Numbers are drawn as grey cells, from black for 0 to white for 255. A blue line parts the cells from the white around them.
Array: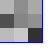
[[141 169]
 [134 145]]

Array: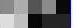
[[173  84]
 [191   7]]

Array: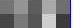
[[148  93]
 [121  85]]

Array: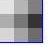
[[181 127]
 [120  52]]

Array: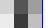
[[ 85 158]
 [ 59 192]]

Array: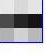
[[216 228]
 [ 36  20]]

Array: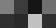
[[ 60  21]
 [ 41 193]]
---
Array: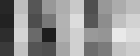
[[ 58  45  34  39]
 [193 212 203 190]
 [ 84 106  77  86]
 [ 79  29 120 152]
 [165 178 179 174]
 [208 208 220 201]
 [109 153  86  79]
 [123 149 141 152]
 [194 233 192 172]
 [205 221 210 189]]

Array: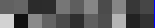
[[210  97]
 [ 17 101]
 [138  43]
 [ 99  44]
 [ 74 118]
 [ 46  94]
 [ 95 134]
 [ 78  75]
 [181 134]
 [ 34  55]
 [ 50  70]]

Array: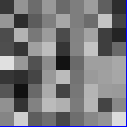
[[133 145  86  54 224  78  76 150  55]
 [207  52  17  46 152  53 179  44 148]
 [ 93 130 105  69  81 160 120  92 108]
 [111 187 171 153 140 189 156 127 153]
 [ 71 176  67 187  18  53  75 167 106]
 [110 123 119 115 106 132 131 126 126]
 [136 182 180 154 159 195 163 108 157]
 [149  68 156 160 159  62  62 196  95]
 [220 136 154 167 168 105  36  67  45]]

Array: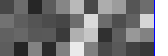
[[ 93  97 114  71]
 [ 37 103  94 108]
 [131  88  84  38]
 [ 43  89  76  92]
 [129  58  70 134]
 [234 176 109 185]
 [128 198 218  72]
 [ 73  48 108 173]
 [ 89  94  78 156]
 [ 66 152  98  85]
 [ 55 130 214 109]]

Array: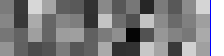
[[148 118 134 123]
 [ 97  99  56  58]
 [ 75 159 171 215]
 [ 83 101 102 165]
 [123 157 134  94]
 [ 86 159 126  89]
 [ 97  96  48  50]
 [170 123 196 137]
 [ 48 143 110  87]
 [ 50   5  80 119]
 [199  82 196  38]
 [165 151 139 123]
 [ 57 131 106  88]
 [209 120 128 140]
 [160 170 159 213]]

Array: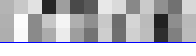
[[174 176 180]
 [250 252 200]
 [138 138 226]
 [172 199  38]
 [235 244 158]
 [158 175  73]
 [116 143  90]
 [206 200 232]
 [111 109 218]
 [208 213 136]
 [189 187 202]
 [ 46  33 144]
 [128 142 113]
 [187 185 216]]

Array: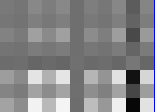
[[163 132 157 108 116 130 118 121]
 [141 123 138 110 114 122 115 117]
 [242 163 228 102 124 160 127 136]
 [185 140 177 106 119 138 120 125]
 [244 164 229 102 124 160 127 136]
 [109 111 110 112 111 111 111 111]
 [189 142 181 106 119 140 121 126]
 [152 128 148 109 115 126 116 119]
 [239 162 225 103 124 158 127 135]
 [  7  70  18 119 101  73  99  92]
 [226 157 214 103 123 154 125 133]]

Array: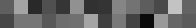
[[ 70  95]
 [118 164]
 [118  41]
 [ 88  80]
 [109  53]
 [112 145]
 [165  49]
 [ 63  52]
 [121 133]
 [ 66 115]
 [ 11  93]
 [154  73]
 [102 195]
 [ 91  99]]

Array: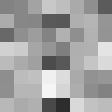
[[184 143 142 187 209 104 172 130]
 [171 182 188 171 203 143 135 135]
 [176 182 192 160 166 157 134 163]
 [ 73 245 240  76 149 131  90 200]
 [ 45 213 220  88 127 177  88 190]
 [217 173 170 176 175 143 175 170]
 [194 141 146 197 177 178 181 143]
 [188 130 150 218 228 148 149  91]]
